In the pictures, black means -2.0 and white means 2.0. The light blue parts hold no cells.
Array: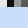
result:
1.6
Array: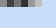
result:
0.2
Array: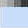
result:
0.9
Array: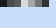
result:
-1.6
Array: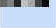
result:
-0.4
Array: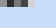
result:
0.3
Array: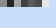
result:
0.2
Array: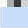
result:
1.9
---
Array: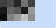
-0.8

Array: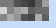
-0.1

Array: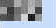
-0.5

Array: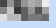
0.3

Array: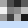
-0.8

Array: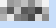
0.4

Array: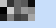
-1.2

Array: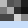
-0.7
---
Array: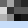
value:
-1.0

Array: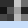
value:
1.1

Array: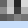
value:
-1.4

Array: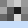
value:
1.2

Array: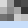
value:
-1.0

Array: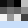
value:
-2.0

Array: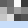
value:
1.9

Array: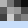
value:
-1.2
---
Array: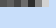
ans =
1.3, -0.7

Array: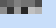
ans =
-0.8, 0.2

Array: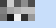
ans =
-0.8, -0.2

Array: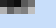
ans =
-0.2, 0.8

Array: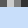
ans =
-1.2, -0.6

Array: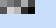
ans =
-0.9, -0.7

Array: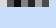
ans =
-0.8, 1.4
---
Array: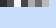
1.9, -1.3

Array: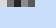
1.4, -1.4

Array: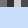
1.2, -1.2

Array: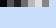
1.5, -1.9

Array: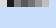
1.4, -1.6

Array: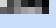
1.3, -1.9

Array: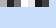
2.0, -1.6

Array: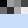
1.7, -1.9
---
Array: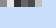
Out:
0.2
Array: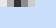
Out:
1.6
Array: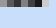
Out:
0.4
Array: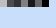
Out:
1.0
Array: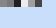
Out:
0.1
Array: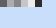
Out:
-0.5
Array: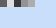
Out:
-0.5
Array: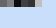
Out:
-0.4
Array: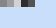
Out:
0.1
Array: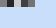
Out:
0.0
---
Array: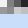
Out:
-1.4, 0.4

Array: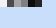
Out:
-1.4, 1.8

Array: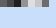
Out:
-0.3, -0.5

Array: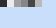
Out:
0.9, -1.3

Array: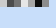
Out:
0.2, 1.2

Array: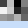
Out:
0.0, 0.4

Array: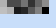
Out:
0.2, 1.0

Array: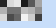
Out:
0.6, 1.4

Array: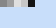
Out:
-1.7, 0.1
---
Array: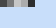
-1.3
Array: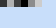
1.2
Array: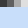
1.5
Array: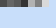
1.4
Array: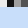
-0.7
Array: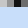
-0.3
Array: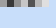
1.5
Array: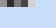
1.3
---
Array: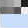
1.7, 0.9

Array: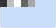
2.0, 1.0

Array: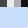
1.7, 0.7

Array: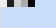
1.7, 1.3

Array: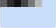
0.9, -0.1

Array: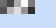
1.9, 1.5
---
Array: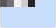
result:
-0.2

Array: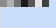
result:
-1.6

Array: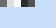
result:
1.5

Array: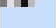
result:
1.5

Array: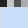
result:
-1.5

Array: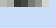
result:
-0.9

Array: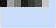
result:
-1.5

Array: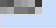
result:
-0.1
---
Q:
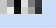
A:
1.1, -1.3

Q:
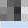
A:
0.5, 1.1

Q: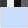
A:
-1.1, -0.5

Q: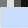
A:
-0.1, -1.7

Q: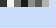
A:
-1.2, 0.8

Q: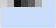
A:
1.3, 0.7

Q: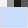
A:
1.8, -0.6

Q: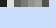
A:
-1.5, -0.7
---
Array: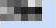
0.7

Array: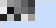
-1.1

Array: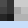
1.2

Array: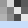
-0.6

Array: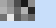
0.2

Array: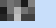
0.0

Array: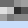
0.5

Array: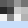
-0.2

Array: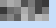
-1.1

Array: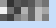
-0.2
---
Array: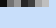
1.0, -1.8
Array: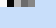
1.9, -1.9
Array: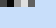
1.5, -1.9
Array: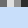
1.5, -1.3
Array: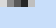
1.4, -1.4
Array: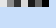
1.6, -2.0
